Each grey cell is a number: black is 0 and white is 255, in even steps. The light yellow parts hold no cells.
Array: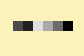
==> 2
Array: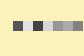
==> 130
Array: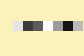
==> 186
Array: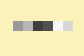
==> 214
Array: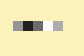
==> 172
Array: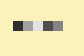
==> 132
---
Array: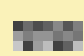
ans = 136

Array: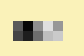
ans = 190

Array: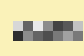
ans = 161

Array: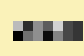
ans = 72

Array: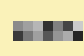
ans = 172

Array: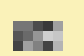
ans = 207

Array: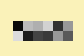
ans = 152

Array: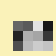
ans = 165

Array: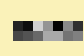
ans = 116

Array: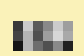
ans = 215
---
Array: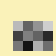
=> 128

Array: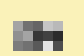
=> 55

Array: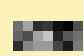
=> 36

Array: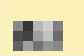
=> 160

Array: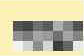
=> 111

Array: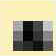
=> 5

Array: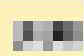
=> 34
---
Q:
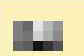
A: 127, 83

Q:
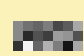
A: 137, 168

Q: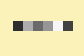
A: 45, 65

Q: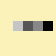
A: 197, 4

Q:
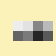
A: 237, 89

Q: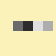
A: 107, 173

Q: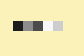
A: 28, 205

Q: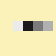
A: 235, 176
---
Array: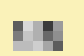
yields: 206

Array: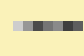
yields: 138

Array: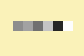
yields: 196

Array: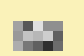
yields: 96

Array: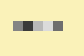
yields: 184

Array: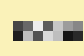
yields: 190

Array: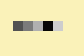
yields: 176

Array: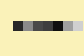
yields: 15

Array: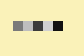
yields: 59

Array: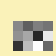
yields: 188
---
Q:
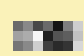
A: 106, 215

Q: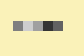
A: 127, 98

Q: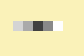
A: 212, 254

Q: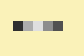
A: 47, 80

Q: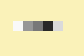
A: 249, 218

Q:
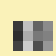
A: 57, 150

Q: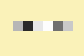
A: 182, 201

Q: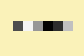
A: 77, 192

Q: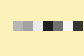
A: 182, 53
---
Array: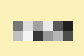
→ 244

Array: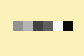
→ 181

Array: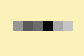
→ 89

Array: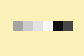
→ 204

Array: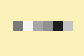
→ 245

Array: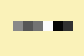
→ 86

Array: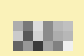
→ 151

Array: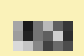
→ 196
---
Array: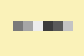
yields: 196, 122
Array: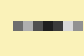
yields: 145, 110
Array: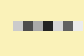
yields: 236, 203
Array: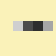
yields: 166, 207
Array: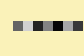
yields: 56, 100
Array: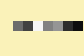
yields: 14, 108
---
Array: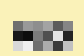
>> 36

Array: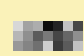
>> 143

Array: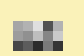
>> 202

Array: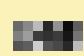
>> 116

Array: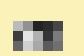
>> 123

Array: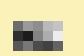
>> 237

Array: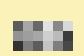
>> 60

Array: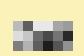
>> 41
